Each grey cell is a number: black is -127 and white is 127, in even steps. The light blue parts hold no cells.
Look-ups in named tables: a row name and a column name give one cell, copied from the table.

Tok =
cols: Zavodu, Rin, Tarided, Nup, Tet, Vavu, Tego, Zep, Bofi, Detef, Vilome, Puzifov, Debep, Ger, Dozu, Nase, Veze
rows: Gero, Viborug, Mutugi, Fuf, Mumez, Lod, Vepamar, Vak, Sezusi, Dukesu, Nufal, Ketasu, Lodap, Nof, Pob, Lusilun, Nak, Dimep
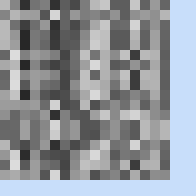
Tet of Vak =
22
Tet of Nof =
12
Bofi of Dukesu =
40
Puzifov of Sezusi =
-12
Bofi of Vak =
64
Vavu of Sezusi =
-24
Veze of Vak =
-33
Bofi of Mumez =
16
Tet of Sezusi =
-15
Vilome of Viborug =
-11
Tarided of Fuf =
-87
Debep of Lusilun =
-8
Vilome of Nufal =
-11

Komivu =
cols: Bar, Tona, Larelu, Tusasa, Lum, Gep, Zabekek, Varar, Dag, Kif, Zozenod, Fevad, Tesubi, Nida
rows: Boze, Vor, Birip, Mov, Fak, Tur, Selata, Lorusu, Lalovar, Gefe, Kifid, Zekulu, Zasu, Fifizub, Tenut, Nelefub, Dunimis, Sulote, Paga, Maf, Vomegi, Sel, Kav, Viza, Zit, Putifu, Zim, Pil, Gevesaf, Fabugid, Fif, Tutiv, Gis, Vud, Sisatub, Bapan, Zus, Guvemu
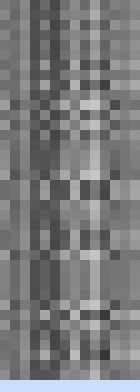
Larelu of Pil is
4
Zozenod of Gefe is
-15
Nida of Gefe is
7
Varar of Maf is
45
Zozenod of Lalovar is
-63
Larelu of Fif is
-7
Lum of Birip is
0
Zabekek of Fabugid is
-11
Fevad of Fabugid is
-5
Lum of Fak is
-11
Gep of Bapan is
-29
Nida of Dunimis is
-2
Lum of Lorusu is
-32
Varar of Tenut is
6
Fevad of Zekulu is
16
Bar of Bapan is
-13

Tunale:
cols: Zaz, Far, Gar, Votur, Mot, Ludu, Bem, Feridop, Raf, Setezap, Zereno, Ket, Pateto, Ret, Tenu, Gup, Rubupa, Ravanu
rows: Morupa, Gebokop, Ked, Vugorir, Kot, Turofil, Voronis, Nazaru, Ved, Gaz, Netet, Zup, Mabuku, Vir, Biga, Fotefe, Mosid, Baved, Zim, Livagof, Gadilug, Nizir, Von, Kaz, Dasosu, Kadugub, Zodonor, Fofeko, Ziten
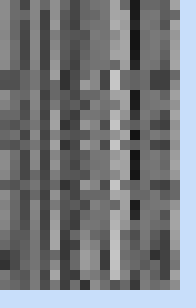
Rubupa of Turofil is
-30
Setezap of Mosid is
-12
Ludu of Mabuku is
34
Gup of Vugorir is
-6
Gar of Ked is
-53
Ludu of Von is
31
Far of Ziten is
-24
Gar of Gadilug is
-53
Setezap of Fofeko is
-5
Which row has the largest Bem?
Morupa

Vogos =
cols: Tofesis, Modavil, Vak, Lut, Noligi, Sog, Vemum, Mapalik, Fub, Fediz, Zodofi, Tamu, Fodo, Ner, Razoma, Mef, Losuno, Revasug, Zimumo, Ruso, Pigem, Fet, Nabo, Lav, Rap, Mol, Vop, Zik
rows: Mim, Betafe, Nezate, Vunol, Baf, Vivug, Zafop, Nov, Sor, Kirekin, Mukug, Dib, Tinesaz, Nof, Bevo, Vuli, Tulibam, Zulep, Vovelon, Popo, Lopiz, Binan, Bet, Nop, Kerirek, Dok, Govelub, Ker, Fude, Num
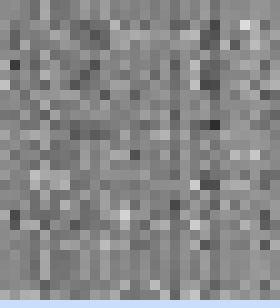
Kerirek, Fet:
-21
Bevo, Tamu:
-4
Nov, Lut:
-10
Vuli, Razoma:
2
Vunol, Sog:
38
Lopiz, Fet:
-31
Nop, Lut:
-19
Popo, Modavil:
9
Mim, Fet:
-15
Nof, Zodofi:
-24
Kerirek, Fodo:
33
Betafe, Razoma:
12
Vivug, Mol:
23
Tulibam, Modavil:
12
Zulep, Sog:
33
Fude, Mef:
58
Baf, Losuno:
2
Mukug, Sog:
-15
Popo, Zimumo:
15
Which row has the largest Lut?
Zulep

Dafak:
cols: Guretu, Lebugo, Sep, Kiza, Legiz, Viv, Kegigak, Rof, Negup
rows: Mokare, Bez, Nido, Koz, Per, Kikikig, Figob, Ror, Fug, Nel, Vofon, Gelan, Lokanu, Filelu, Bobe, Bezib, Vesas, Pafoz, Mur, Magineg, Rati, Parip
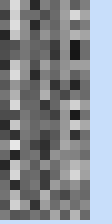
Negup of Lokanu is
41
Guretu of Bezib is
-23
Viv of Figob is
-15
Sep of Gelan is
-8
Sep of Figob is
20
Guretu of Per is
-51
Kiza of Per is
-26
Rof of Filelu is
-79
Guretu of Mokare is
-13
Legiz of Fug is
23
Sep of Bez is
-17
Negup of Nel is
-21
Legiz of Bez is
-48
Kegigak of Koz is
18
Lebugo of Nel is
49
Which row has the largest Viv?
Parip

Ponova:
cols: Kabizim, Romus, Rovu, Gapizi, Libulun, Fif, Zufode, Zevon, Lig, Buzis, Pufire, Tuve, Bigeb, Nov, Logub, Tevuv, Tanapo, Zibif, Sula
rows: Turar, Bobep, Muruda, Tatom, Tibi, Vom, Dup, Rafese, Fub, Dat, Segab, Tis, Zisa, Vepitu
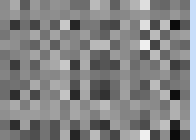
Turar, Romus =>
42
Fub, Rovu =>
-21
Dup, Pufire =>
-42
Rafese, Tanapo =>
19
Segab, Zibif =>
48
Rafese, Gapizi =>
-7
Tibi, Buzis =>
56
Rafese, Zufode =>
24
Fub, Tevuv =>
59
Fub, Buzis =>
-44
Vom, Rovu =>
11
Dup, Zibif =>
-68
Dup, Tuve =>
-56

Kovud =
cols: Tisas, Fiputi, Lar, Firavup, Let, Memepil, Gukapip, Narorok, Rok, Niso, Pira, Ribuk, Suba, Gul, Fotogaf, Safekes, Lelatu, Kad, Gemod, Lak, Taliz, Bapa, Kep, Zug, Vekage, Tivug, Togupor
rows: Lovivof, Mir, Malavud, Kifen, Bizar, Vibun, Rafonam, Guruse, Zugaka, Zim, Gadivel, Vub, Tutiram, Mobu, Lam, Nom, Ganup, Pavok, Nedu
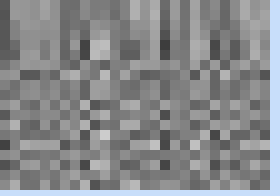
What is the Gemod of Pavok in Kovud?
4
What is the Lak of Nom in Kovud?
-13
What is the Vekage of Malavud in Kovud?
25
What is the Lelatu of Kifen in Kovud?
-46
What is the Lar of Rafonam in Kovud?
25
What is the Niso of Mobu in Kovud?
35

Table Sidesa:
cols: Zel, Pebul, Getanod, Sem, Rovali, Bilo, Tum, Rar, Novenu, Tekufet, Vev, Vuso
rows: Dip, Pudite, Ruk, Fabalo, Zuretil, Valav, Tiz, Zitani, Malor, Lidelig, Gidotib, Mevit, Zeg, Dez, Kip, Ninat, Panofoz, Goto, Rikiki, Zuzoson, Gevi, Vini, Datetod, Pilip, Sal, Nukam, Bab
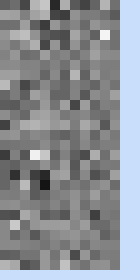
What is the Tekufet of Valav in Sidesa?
32
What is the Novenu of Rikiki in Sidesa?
-14
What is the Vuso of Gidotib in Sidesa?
-3
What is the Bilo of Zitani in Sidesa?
9
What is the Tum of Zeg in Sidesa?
33
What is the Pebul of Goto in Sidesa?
-79
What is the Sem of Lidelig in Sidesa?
32
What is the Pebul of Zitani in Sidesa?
32
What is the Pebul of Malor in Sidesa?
-3
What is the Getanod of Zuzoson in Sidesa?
9
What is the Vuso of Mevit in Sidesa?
7
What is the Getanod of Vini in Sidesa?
41
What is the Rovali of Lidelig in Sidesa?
19
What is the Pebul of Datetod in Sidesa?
73

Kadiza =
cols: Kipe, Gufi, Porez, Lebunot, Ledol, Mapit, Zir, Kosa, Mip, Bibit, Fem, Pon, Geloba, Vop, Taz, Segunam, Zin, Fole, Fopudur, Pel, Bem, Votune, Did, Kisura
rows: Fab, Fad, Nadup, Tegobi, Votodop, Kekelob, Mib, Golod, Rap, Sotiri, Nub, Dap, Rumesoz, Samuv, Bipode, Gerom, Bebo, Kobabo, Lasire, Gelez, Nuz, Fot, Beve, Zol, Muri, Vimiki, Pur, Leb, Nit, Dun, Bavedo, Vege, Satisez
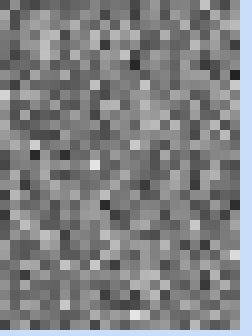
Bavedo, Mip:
17
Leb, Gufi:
-32
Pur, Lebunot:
37
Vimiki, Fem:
48
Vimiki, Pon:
26
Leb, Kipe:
-7
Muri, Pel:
-3
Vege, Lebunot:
6
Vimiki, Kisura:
90
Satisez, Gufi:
6
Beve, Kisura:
36
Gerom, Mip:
-25
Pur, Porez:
42
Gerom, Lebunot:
-87
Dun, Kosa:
-26
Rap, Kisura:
72
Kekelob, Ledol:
63
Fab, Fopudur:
2
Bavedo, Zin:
-24

